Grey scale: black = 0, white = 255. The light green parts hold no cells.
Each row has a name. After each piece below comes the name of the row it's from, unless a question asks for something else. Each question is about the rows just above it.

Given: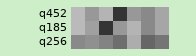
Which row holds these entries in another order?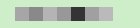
q185
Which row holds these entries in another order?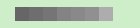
q256
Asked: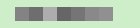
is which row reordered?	q256
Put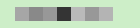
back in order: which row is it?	q452
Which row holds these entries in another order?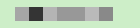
q452
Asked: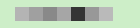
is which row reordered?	q185

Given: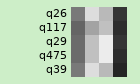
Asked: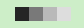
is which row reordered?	q39
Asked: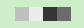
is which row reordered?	q29
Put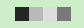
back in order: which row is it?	q39
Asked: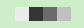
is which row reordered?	q29

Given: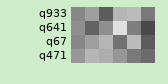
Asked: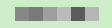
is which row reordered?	q933
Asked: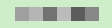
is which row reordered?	q67

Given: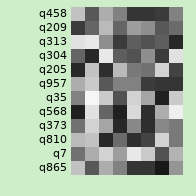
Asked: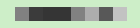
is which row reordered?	q458
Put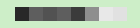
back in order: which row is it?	q313
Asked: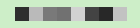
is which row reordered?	q205
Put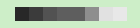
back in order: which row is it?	q313
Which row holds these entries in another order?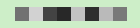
q205
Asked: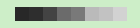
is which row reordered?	q810

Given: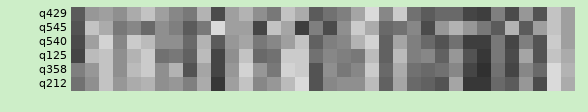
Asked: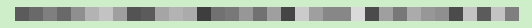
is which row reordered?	q429
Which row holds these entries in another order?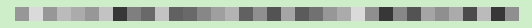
q212

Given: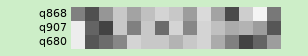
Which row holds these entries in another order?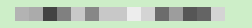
q680
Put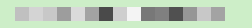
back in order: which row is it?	q868
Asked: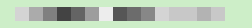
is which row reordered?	q680
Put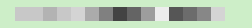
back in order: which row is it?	q680
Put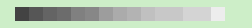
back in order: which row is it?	q907
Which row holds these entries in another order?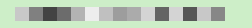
q907

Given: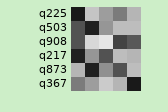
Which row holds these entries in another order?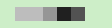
q503
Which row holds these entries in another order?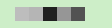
q217
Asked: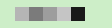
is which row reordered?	q225

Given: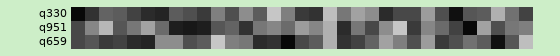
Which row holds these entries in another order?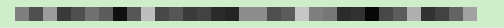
q659
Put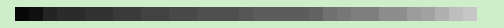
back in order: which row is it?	q330
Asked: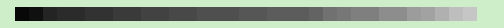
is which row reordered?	q659

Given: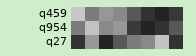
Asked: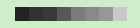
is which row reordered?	q459
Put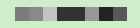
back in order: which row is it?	q27
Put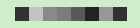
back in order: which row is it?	q27
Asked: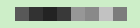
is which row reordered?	q954
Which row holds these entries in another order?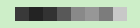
q459
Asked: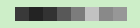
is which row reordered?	q954
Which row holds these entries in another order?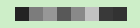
q954

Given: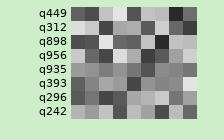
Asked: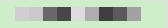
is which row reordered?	q956
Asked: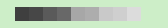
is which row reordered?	q312
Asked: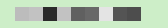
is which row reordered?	q898

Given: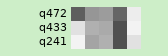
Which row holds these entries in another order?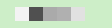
q433
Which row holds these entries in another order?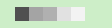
q241

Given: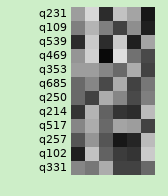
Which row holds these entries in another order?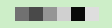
q469
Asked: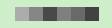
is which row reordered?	q250
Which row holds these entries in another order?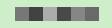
q685
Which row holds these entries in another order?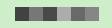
q685
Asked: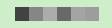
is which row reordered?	q517

